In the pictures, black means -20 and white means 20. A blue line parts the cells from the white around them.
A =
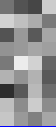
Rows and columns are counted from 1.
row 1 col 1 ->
-2
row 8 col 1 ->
10
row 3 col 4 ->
6
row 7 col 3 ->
9
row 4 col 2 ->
4
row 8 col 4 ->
2
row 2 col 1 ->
13
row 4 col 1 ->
3
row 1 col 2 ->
-7
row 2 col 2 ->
10
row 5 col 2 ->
17
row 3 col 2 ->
4

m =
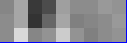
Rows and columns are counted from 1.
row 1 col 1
1
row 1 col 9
3
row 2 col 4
-4
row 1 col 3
-11
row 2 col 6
0
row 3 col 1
2
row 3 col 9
3
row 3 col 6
3
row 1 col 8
4

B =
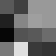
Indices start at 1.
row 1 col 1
-6
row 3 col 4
-3
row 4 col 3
-11
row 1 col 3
4
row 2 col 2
1

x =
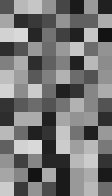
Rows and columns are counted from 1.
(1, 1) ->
-7
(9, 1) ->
-13
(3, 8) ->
-17
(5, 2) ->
7
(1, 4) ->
3
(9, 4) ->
-15
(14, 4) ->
-8
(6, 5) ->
8
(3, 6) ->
-15
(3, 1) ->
13
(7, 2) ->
2
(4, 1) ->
-13
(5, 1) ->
0
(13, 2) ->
1
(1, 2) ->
9
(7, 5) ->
-15
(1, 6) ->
-16
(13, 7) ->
7
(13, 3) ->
-17
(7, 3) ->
12
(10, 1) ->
9
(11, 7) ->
9
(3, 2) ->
14
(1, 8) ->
-15
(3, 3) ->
-14
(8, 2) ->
-6
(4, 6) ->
11
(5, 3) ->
-13
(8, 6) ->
8
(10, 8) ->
4
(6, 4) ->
0
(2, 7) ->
-5

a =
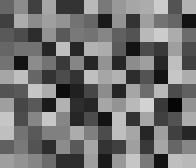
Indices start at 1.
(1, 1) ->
-4
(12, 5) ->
-13
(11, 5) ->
2
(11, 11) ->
-11
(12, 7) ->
5
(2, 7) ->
-4
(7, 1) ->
-7
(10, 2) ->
-2
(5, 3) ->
2
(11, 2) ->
-1
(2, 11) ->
5
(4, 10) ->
-17
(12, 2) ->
3
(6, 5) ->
-8
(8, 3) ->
-6
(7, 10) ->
6
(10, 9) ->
10
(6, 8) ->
6
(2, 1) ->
-10
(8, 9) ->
3
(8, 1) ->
5
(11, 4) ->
-13
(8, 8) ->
6
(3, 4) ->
3
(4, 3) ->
-2
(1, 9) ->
4
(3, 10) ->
-7
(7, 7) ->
-9
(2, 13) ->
-4
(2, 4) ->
5
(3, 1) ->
-6
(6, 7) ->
10
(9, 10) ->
-12

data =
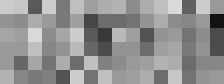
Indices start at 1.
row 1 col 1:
12
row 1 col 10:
2
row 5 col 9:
2
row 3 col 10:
5
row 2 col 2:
2
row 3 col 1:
6
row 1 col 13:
14
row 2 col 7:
-9
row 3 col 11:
-7
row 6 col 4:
0
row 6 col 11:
7
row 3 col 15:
2
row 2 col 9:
-3
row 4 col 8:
-8
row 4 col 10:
3
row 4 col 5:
3
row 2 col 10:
-2
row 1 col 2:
11
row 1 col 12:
10
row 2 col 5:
-1
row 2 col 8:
-3
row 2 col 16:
-17
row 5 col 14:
-3
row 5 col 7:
10
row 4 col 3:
10
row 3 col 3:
14
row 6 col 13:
11
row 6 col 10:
5

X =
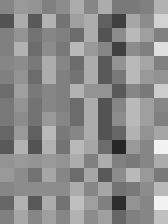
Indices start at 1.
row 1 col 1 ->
1
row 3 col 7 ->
7
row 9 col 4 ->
4
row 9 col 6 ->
-3
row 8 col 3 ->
-2
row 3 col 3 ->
-2
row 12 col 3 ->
3
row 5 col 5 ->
1
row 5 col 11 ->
6
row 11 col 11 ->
1
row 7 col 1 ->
-3
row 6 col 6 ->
-2
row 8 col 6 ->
-3
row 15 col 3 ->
-6
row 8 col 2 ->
3
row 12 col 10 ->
-1
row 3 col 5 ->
0
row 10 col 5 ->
-1
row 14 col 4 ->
2
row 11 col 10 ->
4
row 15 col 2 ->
8
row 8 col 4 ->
1
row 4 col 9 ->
-10
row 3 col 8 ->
-7
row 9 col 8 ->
-7
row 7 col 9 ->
-6
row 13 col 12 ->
-1
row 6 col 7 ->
7
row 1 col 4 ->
0
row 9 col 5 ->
1
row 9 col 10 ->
9
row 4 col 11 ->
0
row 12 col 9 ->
0
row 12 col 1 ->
3
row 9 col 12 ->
0
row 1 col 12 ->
8
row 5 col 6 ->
-3

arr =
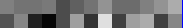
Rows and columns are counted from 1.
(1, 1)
0
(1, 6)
-5
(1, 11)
0
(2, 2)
1
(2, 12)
-10
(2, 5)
-8
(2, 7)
-12
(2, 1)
-7

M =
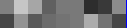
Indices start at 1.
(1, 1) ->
0
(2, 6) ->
-1
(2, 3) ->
-6
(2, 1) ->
-9
